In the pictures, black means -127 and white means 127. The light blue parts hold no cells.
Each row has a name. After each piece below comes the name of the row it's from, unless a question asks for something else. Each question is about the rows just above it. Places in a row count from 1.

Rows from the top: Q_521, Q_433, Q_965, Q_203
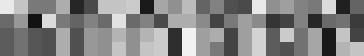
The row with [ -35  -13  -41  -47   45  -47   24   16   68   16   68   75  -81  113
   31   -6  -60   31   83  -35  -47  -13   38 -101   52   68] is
Q_203
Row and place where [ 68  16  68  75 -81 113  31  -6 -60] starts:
Q_203, 9
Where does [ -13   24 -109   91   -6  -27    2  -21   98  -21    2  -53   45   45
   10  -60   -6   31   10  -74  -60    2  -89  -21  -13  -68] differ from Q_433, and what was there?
1, [-21]
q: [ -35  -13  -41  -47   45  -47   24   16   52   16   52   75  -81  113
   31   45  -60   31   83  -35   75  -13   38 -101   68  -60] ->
Q_965
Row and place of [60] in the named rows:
Q_521, 14

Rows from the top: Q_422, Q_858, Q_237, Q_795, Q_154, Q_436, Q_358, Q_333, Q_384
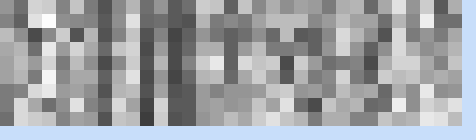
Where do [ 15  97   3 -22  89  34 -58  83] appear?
Q_333
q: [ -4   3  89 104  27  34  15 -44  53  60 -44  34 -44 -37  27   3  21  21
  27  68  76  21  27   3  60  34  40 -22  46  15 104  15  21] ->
Q_358
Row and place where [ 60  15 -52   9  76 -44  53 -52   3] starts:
Q_154, 6
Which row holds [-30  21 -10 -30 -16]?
Q_237
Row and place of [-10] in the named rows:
Q_237, 16

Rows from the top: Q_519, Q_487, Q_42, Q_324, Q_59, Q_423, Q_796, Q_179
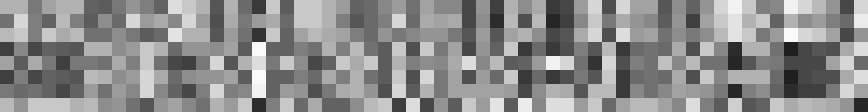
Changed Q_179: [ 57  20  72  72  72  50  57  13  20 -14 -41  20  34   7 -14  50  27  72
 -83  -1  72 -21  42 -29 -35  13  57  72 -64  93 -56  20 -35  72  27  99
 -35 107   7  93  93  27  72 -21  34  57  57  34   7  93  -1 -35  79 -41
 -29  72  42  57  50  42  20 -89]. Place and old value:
25, [-29]
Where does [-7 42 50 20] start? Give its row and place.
Q_796, 24
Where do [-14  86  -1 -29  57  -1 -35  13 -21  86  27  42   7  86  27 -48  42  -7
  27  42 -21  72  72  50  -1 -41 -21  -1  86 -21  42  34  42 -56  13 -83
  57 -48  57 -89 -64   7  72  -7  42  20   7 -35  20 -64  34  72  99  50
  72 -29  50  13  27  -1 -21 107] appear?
Q_487
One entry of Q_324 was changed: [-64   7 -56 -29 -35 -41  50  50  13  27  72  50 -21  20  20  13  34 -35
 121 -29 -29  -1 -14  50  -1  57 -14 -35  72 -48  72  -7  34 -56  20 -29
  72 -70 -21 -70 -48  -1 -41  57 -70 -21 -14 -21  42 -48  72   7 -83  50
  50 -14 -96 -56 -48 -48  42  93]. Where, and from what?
59, [-41]
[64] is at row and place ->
Q_59, 48
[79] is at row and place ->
Q_179, 53

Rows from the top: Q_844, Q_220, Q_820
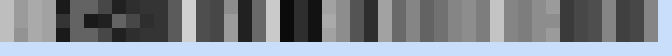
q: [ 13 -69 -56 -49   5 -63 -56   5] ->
Q_220
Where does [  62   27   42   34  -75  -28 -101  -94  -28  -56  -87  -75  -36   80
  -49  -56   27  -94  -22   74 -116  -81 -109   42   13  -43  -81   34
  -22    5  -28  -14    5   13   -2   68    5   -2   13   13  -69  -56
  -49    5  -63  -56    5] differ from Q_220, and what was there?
11, [-81]
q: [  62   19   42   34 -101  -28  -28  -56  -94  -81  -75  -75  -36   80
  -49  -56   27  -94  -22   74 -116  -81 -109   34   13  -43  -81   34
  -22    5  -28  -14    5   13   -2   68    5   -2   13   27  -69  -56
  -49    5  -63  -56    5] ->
Q_820
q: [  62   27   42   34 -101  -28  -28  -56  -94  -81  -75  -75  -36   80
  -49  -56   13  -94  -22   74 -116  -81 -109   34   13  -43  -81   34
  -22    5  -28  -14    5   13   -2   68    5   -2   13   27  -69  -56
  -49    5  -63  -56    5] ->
Q_844
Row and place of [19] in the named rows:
Q_820, 2

